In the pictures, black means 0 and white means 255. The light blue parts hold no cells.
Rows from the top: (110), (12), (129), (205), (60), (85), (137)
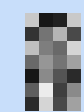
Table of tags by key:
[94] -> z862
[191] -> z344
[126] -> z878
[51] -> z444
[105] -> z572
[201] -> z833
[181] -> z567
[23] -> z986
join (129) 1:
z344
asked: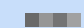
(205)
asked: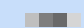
(129)
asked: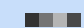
(12)
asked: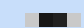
(110)
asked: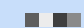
(85)

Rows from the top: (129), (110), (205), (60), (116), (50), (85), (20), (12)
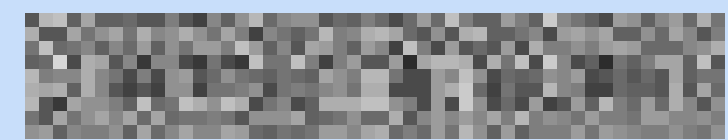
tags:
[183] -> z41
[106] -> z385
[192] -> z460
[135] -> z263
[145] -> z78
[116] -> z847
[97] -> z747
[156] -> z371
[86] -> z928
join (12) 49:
z847
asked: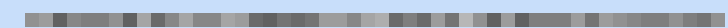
(12)
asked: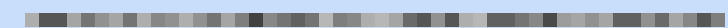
(110)

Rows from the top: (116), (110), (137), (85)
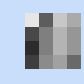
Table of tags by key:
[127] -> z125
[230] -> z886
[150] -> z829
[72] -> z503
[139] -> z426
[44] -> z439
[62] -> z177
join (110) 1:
z503
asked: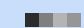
(137)

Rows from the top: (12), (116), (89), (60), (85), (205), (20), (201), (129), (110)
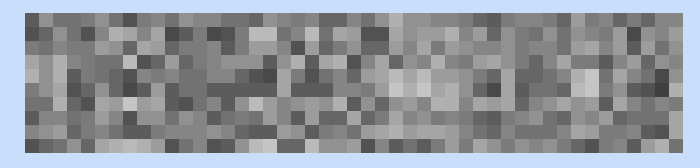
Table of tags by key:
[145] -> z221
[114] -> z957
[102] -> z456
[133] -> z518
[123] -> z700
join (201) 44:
z957
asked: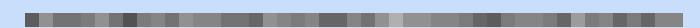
(12)

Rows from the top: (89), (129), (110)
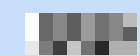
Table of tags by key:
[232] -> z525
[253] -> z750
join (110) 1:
z525
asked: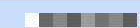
(129)
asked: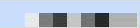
(110)

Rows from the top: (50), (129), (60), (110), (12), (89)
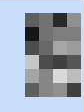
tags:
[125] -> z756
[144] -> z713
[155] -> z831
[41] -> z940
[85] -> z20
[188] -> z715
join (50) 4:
z713
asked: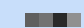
(50)
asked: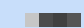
(110)

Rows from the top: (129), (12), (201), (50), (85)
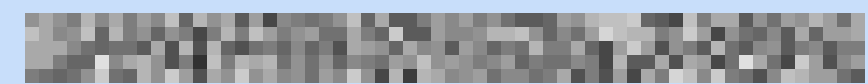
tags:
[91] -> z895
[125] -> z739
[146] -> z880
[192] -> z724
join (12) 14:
z739
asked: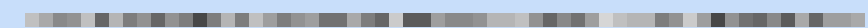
(12)
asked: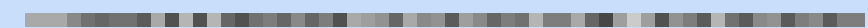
(201)
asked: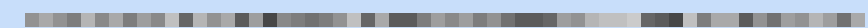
(129)
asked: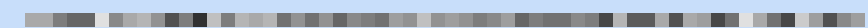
(50)

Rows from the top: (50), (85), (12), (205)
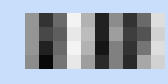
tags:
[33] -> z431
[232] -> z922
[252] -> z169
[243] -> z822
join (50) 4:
z822
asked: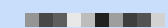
(85)
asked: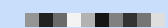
(12)

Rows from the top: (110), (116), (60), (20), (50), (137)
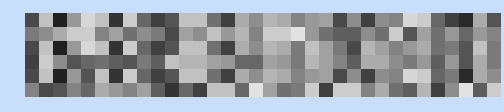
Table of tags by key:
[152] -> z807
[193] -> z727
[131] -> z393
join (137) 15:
z727
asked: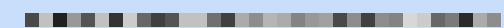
(50)

